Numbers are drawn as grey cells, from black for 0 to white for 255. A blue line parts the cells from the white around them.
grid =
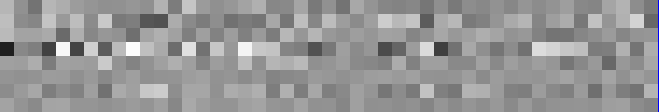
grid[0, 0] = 182
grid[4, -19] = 172
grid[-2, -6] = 155
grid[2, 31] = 167
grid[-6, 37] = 152
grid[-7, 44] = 177
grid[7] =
[163, 148, 138, 164, 165, 149, 149, 145, 149, 155, 148, 159, 135, 169, 157, 148, 148, 160, 164, 149, 146, 162, 145, 146, 134, 160, 144, 145, 141, 145, 133, 149, 139, 149, 142, 152, 138, 153, 139, 146, 147, 148, 145, 158, 160, 140, 133]
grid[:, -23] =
[115, 157, 145, 159, 157, 145, 137, 134]
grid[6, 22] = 167
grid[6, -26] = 125
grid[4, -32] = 157
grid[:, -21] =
[148, 159, 150, 150, 135, 157, 149, 144]
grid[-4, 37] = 148
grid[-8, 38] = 140
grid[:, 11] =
[178, 82, 176, 170, 160, 147, 204, 159]
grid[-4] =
[160, 158, 173, 124, 161, 159, 156, 202, 147, 131, 146, 160, 175, 159, 132, 157, 147, 189, 144, 181, 174, 185, 144, 149, 157, 138, 135, 129, 172, 129, 159, 159, 137, 137, 161, 137, 158, 148, 158, 150, 118, 136, 153, 104, 152, 140, 167]
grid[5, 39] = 155
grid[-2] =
[140, 154, 167, 126, 141, 130, 159, 113, 170, 160, 199, 204, 142, 166, 166, 145, 172, 166, 175, 125, 176, 125, 167, 127, 137, 160, 149, 118, 140, 122, 194, 128, 119, 179, 176, 155, 129, 126, 156, 137, 128, 155, 111, 152, 126, 115, 180]
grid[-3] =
[148, 145, 147, 156, 155, 144, 153, 137, 150, 159, 144, 147, 148, 157, 161, 146, 149, 139, 150, 132, 137, 140, 154, 151, 145, 150, 157, 159, 154, 160, 147, 146, 148, 158, 139, 156, 148, 150, 148, 155, 163, 149, 145, 164, 145, 159, 149]
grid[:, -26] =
[165, 190, 150, 126, 185, 140, 125, 162]
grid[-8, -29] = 176
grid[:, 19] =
[135, 167, 124, 195, 181, 132, 125, 149]
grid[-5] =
[31, 136, 127, 65, 247, 68, 208, 92, 187, 252, 191, 170, 108, 224, 114, 198, 152, 244, 199, 195, 132, 126, 82, 120, 159, 139, 150, 75, 101, 156, 219, 63, 114, 168, 143, 117, 140, 113, 220, 211, 198, 190, 124, 126, 177, 116, 173]
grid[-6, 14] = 159
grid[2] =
[186, 163, 163, 170, 106, 175, 135, 151, 146, 111, 164, 176, 161, 127, 159, 130, 157, 128, 154, 124, 183, 150, 181, 152, 145, 158, 150, 162, 160, 133, 146, 167, 152, 160, 174, 164, 147, 152, 130, 116, 117, 134, 142, 155, 134, 148, 150]
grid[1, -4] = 149

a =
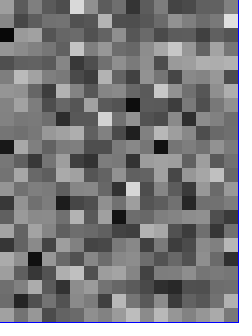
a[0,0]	158
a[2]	[8, 154, 161, 84, 102, 107, 81, 99, 143, 86, 106, 74, 92, 93, 64, 96, 84]
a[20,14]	79
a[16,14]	111
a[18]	[171, 143, 16, 151, 105, 81, 135, 108, 136, 141, 109, 82, 104, 81, 143, 106, 47]
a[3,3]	118
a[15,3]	139
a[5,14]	132
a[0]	[158, 91, 127, 90, 77, 217, 144, 92, 111, 52, 92, 125, 68, 74, 96, 97, 129]
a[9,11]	184
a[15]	[96, 154, 138, 139, 112, 179, 89, 160, 19, 109, 104, 127, 132, 141, 144, 79, 58]
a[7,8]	83
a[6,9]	103
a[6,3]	61
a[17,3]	68
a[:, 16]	[129, 223, 84, 117, 178, 76, 174, 145, 110, 111, 123, 113, 104, 153, 125, 58, 113, 183, 47, 118, 111, 177, 120]
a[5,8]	100
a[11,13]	97
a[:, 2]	[127, 93, 161, 129, 98, 162, 102, 125, 122, 120, 127, 56, 104, 127, 112, 138, 163, 138, 16, 55, 172, 79, 151]
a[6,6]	87
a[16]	[163, 99, 163, 133, 95, 110, 106, 96, 67, 63, 179, 167, 81, 60, 111, 54, 113]
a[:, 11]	[125, 107, 74, 167, 77, 117, 200, 90, 75, 184, 17, 161, 161, 134, 93, 127, 167, 122, 82, 125, 47, 140, 185]
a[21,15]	114
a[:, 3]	[90, 113, 84, 118, 90, 127, 61, 77, 110, 152, 98, 117, 94, 123, 125, 139, 133, 68, 151, 83, 90, 115, 75]
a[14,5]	70
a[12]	[115, 167, 104, 94, 170, 161, 85, 99, 146, 96, 99, 161, 71, 151, 166, 192, 104]
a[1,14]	108
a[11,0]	119
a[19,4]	175
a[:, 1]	[91, 71, 154, 139, 96, 186, 145, 162, 120, 112, 168, 96, 167, 113, 147, 154, 99, 99, 143, 95, 129, 36, 115]
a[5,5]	74

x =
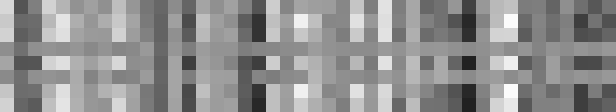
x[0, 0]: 215
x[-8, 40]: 143
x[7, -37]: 147
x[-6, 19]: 200
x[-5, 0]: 142
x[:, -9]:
[185, 188, 211, 153, 205, 156, 175, 211]
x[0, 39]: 100
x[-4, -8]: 238
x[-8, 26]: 126
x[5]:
[138, 111, 144, 147, 143, 171, 132, 157, 129, 132, 155, 102, 165, 126, 170, 159, 158, 90, 133, 125, 138, 141, 181, 156, 143, 140, 134, 157, 146, 182, 153, 170, 150, 139, 152, 156, 140, 152, 120, 158, 142, 149, 144, 152]
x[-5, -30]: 156
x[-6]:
[210, 94, 105, 202, 223, 163, 154, 153, 210, 157, 129, 99, 144, 91, 185, 153, 160, 106, 51, 200, 147, 199, 173, 146, 125, 202, 133, 226, 112, 175, 108, 121, 108, 47, 148, 211, 212, 92, 130, 107, 131, 78, 83, 101]
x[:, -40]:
[180, 228, 223, 143, 223, 143, 223, 228]
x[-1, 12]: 162
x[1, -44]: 201
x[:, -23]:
[164, 240, 199, 141, 193, 141, 240, 205]
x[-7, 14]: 191
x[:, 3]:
[210, 184, 202, 147, 210, 147, 177, 191]
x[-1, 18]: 40
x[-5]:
[142, 112, 144, 147, 143, 149, 137, 147, 134, 137, 153, 104, 150, 126, 156, 147, 147, 126, 133, 135, 140, 141, 156, 146, 143, 140, 140, 153, 146, 161, 150, 151, 145, 139, 144, 153, 140, 149, 132, 147, 141, 149, 144, 152]
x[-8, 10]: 118
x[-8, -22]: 158
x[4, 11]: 98
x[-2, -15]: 163
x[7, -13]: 113
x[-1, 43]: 97
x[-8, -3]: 111
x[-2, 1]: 109
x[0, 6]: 160

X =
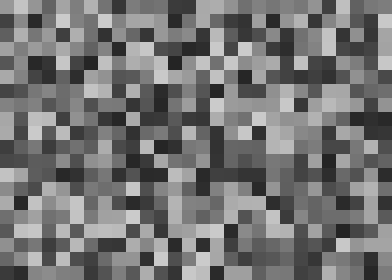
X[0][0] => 152
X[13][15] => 129
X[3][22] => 131
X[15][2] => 161
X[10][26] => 178
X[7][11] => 39
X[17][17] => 121
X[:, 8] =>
[54, 130, 145, 41, 126, 85, 64, 121, 39, 102, 74, 112, 49, 117, 78, 162, 186, 54, 147, 126]
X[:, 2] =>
[149, 41, 118, 155, 40, 68, 119, 129, 190, 202, 120, 92, 93, 75, 194, 161, 198, 119, 194, 133]
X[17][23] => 60
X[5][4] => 98
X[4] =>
[86, 139, 40, 53, 198, 67, 37, 192, 126, 174, 161, 189, 36, 142, 195, 113, 199, 140, 158, 171, 65, 192, 68, 59, 150, 125, 79, 199]
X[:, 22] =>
[147, 54, 136, 131, 68, 63, 87, 158, 178, 130, 124, 160, 82, 151, 100, 99, 162, 85, 54, 72]
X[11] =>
[72, 75, 92, 91, 139, 79, 144, 153, 112, 39, 58, 167, 115, 106, 148, 52, 101, 80, 96, 120, 115, 66, 160, 36, 166, 116, 83, 99]
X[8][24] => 99
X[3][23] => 196
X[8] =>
[167, 86, 190, 186, 64, 145, 116, 55, 39, 171, 55, 57, 89, 58, 54, 173, 128, 113, 202, 163, 145, 147, 178, 133, 99, 40, 47, 41]
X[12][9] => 83
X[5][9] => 89
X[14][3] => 140
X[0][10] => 111
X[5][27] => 73
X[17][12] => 42
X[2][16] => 93
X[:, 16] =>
[146, 60, 93, 70, 199, 121, 155, 155, 128, 144, 102, 101, 63, 163, 171, 178, 42, 63, 95, 159]
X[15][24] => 109
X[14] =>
[171, 39, 194, 140, 167, 197, 102, 158, 78, 42, 58, 102, 180, 130, 128, 103, 171, 177, 178, 45, 69, 112, 100, 115, 42, 67, 163, 50]
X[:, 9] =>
[124, 165, 103, 181, 174, 89, 176, 53, 171, 49, 62, 39, 83, 198, 42, 203, 75, 173, 148, 88]
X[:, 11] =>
[115, 151, 152, 77, 189, 201, 43, 39, 57, 122, 38, 167, 43, 133, 102, 69, 55, 178, 202, 82]
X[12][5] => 49
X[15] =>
[111, 136, 161, 113, 122, 195, 122, 161, 162, 203, 86, 69, 177, 125, 97, 120, 178, 83, 132, 195, 59, 134, 99, 109, 109, 123, 165, 90]
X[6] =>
[68, 81, 119, 133, 108, 123, 195, 179, 64, 176, 89, 43, 79, 128, 85, 38, 155, 72, 70, 144, 179, 136, 87, 168, 167, 85, 103, 110]
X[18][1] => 139
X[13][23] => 77

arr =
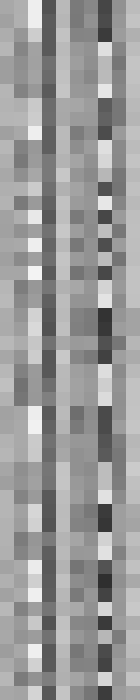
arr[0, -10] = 168
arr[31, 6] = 151
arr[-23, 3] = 110
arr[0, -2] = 145
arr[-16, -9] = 147
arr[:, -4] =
[135, 145, 133, 146, 143, 136, 150, 157, 154, 142, 156, 145, 138, 148, 150, 142, 139, 146, 146, 133, 150, 147, 123, 122, 156, 122, 152, 155, 152, 141, 143, 151, 149, 140, 145, 139, 120, 129, 144, 153, 132, 134, 150, 145, 133, 140, 137, 131, 147, 118]
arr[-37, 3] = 111
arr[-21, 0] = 162
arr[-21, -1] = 195
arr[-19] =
[178, 169, 202, 113, 162, 151, 151, 84, 126, 183]
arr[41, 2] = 207
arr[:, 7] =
[70, 75, 59, 223, 185, 186, 230, 91, 98, 76, 223, 214, 183, 81, 231, 71, 190, 78, 188, 72, 211, 227, 51, 56, 81, 65, 221, 206, 219, 74, 75, 84, 90, 189, 189, 225, 59, 54, 210, 225, 83, 47, 67, 214, 58, 183, 75, 67, 214, 60]
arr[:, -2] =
[145, 151, 156, 133, 118, 131, 135, 119, 119, 154, 138, 137, 119, 117, 133, 155, 119, 156, 116, 149, 153, 140, 149, 157, 119, 159, 139, 147, 144, 145, 157, 126, 120, 121, 125, 139, 158, 158, 155, 130, 152, 144, 152, 151, 157, 124, 148, 156, 148, 156]
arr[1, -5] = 121
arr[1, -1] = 195
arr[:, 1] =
[175, 176, 150, 133, 143, 145, 131, 175, 182, 168, 130, 121, 143, 176, 122, 174, 145, 169, 138, 166, 125, 137, 148, 157, 172, 148, 129, 114, 118, 167, 169, 169, 168, 143, 147, 132, 161, 157, 124, 132, 170, 160, 171, 130, 154, 148, 168, 154, 123, 164]
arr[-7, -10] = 184
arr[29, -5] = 110
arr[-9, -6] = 192
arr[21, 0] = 185
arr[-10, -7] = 89
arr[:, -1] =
[188, 195, 176, 188, 196, 194, 190, 185, 181, 193, 187, 195, 185, 192, 185, 190, 191, 190, 189, 194, 194, 193, 163, 163, 182, 171, 185, 194, 194, 195, 197, 183, 187, 203, 192, 189, 169, 164, 189, 181, 193, 169, 195, 200, 174, 190, 187, 173, 195, 166]
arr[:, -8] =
[238, 238, 205, 162, 161, 163, 152, 201, 204, 238, 152, 155, 167, 203, 154, 232, 159, 238, 159, 243, 151, 156, 210, 217, 198, 204, 154, 153, 152, 237, 241, 202, 201, 157, 161, 154, 214, 209, 150, 153, 235, 207, 239, 158, 200, 156, 239, 209, 146, 212]
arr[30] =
[164, 169, 241, 99, 180, 122, 143, 75, 157, 197]
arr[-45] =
[158, 145, 163, 107, 193, 149, 136, 186, 131, 194]
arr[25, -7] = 87
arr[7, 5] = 166
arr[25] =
[167, 148, 204, 87, 200, 134, 122, 65, 159, 171]
